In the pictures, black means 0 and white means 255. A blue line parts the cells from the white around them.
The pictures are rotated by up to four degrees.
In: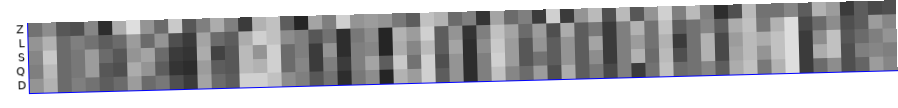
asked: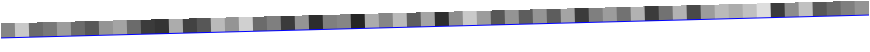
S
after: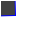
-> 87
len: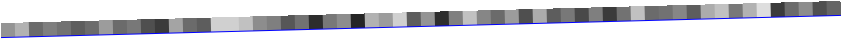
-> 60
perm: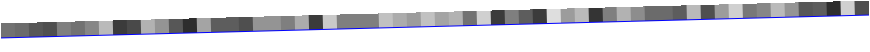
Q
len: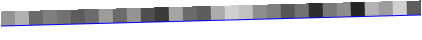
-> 30
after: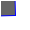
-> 156
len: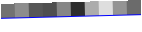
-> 10

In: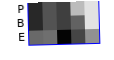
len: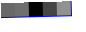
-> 5
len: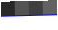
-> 4
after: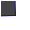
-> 145
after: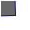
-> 111
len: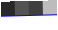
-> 4

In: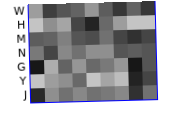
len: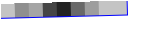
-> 9
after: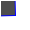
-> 113
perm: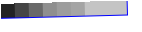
H

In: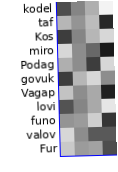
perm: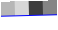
Kos
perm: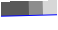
valov
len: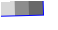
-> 3
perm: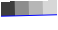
govuk
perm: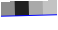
Vagap
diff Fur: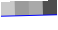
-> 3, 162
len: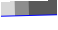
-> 4

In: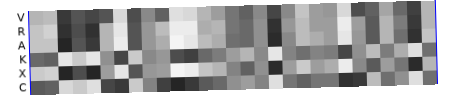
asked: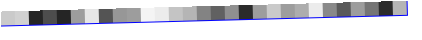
X
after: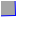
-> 105

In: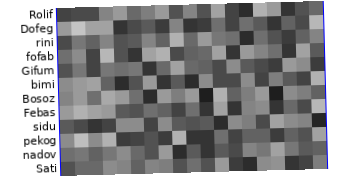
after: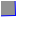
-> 52
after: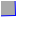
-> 154
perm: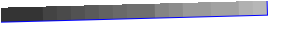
Febas
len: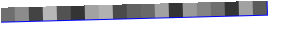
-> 19

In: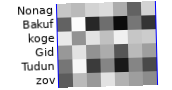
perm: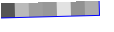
Gid
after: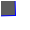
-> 186
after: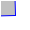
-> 240
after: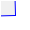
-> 198

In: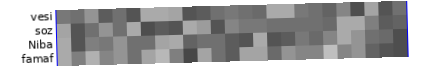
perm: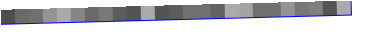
Niba
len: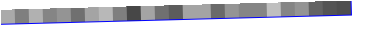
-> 25
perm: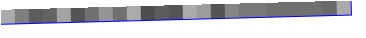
soz
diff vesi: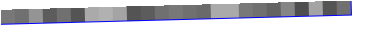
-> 8, 170
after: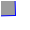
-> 84
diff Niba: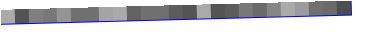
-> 22, 148

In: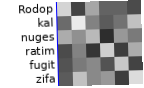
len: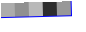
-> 5
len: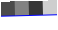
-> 4

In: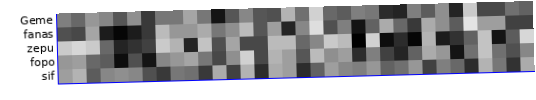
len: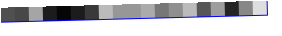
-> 19
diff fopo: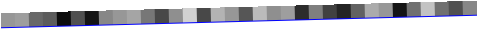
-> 17, 158
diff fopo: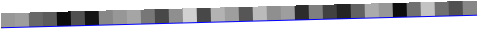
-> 29, 20

